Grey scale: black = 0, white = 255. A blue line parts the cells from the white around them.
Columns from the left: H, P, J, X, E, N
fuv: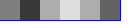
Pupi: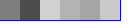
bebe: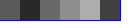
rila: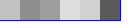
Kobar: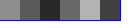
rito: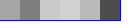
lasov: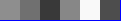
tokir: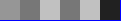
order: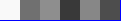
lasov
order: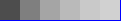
rito
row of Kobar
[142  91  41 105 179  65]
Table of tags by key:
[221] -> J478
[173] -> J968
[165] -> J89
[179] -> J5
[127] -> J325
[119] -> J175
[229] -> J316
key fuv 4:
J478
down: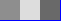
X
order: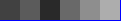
bebe
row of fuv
[127  57 173 221 173  99]

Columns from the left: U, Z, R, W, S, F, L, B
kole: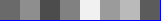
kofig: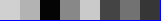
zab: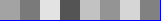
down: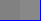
W
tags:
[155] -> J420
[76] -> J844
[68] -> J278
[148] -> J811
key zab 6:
J811

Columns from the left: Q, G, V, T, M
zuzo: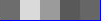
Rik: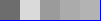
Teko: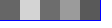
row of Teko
[102 212 109 155  89]
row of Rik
[109 218 155 171 179]
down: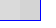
G
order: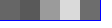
zuzo
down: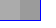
T
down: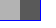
M

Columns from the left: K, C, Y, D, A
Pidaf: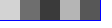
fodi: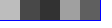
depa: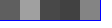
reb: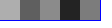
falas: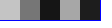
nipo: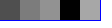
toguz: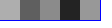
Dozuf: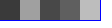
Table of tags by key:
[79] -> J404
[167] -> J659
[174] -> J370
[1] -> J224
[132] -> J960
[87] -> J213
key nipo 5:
J659
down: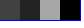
D
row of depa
[ 95 160  72  65 132]
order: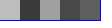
Dozuf
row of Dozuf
[ 58 160  72  95 189]
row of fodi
[189  72  50 160  95]

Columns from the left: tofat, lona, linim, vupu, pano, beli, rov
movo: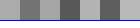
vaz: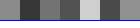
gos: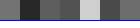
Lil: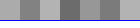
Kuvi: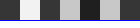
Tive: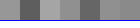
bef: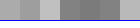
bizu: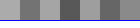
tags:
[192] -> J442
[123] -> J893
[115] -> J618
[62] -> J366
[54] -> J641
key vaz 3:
J618
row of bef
[171 158 192 130 123 130 185]
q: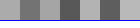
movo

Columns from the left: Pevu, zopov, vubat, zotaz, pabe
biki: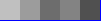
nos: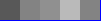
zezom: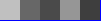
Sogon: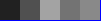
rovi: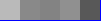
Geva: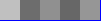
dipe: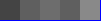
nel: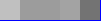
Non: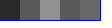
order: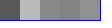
rovi
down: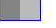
zotaz

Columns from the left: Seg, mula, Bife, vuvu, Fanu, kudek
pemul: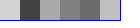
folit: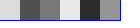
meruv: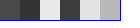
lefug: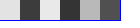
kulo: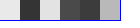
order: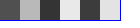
lefug
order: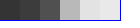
lefug
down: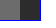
Fanu
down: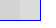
Seg

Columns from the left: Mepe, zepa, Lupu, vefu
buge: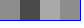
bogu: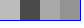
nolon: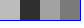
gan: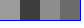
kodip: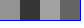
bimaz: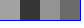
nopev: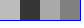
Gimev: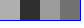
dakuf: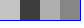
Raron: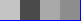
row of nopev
[188  54 169 128]
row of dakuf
[196  61 175 134]
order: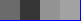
bimaz
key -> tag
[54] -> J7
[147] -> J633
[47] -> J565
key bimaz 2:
J7
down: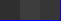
zepa
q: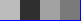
nolon

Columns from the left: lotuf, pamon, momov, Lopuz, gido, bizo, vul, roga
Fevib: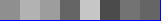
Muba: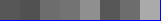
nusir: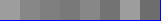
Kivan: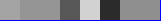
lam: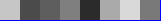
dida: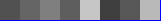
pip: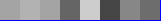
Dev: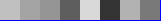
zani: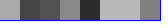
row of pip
[164 178 164 101 204  69 135 109]
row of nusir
[157 135 127 121 135 115 157 109]
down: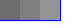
momov

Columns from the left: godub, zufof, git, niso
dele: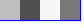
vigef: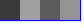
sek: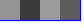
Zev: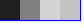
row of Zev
[ 30 128 212 196]
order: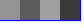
vigef
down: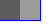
git
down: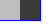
godub
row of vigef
[ 58 160  92 147]

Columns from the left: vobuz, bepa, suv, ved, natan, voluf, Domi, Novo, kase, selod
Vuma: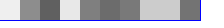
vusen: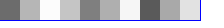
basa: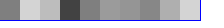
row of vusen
[108 182 252 197 127 175 246  90 169 226]
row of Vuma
[239 141  96 232 127 108 121 204 204 115]
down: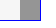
Domi
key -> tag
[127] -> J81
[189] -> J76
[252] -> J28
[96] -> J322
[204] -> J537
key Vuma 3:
J322

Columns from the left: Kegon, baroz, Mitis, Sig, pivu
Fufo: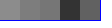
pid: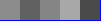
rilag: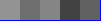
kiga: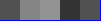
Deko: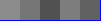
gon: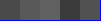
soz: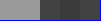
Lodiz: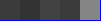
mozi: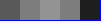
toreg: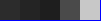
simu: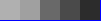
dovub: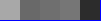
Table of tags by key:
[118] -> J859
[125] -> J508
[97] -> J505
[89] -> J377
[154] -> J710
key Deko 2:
J859
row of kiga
[ 81 133 147  51  81]
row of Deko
[140 118  81 125  97]
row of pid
[140  97 133 168  74]

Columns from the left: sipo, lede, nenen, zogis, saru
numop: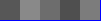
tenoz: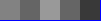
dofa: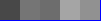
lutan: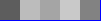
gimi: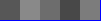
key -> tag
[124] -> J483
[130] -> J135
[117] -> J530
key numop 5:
J483
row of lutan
[ 93 188 165 201 130]

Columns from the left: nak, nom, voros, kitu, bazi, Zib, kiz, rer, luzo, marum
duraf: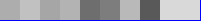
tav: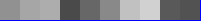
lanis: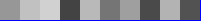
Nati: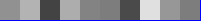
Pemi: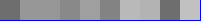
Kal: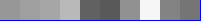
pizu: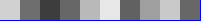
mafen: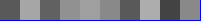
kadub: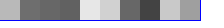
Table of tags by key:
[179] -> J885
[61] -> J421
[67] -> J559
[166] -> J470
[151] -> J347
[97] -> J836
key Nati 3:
J559
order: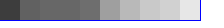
pizu
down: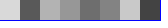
luzo

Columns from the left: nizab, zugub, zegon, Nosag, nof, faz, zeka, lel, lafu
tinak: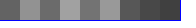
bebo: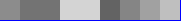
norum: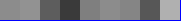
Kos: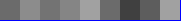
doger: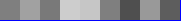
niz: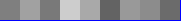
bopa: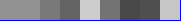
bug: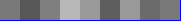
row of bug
[121  87 127 184 153  93 153 107 121]
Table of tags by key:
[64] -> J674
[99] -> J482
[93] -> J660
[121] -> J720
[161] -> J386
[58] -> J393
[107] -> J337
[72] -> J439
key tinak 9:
J674

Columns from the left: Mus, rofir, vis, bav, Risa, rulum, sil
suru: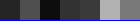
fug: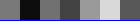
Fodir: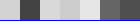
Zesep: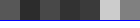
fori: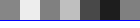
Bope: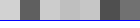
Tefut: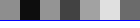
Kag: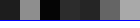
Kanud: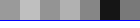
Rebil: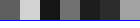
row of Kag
[ 29 142   5  44  37 101 169]
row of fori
[134 237 128 191  72  29 128]
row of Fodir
[210  66 217 204 230 101  79]
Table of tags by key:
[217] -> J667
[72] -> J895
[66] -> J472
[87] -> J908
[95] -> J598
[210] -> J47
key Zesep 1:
J908

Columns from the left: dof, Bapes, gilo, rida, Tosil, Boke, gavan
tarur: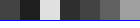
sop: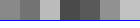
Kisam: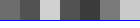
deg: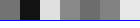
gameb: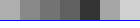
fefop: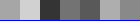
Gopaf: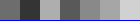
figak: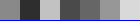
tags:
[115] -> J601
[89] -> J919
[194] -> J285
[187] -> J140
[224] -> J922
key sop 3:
J140
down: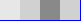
gavan
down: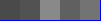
rida
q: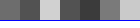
Kisam
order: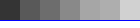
Gopaf
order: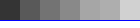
fefop
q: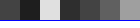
tarur

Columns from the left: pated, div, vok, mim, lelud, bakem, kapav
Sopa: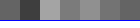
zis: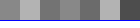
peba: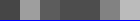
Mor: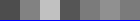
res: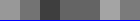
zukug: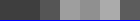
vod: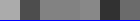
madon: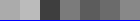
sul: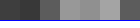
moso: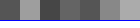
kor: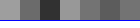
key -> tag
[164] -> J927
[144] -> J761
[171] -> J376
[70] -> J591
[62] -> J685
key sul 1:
J685
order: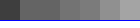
Sopa

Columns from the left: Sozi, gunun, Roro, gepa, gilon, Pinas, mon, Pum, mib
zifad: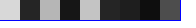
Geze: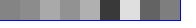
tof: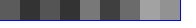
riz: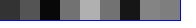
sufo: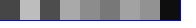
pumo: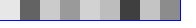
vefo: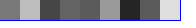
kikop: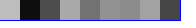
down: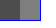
mib
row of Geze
[132 140 169 146 176  57 223  99 126]
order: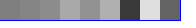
Geze
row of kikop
[189  14  77 169 114 146 140 162  70]
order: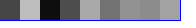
kikop

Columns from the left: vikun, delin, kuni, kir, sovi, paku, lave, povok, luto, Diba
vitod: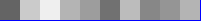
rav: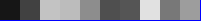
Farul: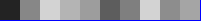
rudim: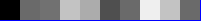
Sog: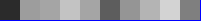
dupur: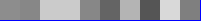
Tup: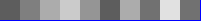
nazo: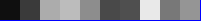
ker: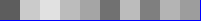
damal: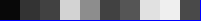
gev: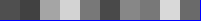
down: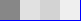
povok
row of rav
[ 22  65 195 188 141  79  85 225 120 157]
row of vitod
[100 203 239 180 157 113 188 135 149 180]
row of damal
[  8  51  65 211 141  65  85 225 239  73]
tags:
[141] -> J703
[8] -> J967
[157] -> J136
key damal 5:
J703

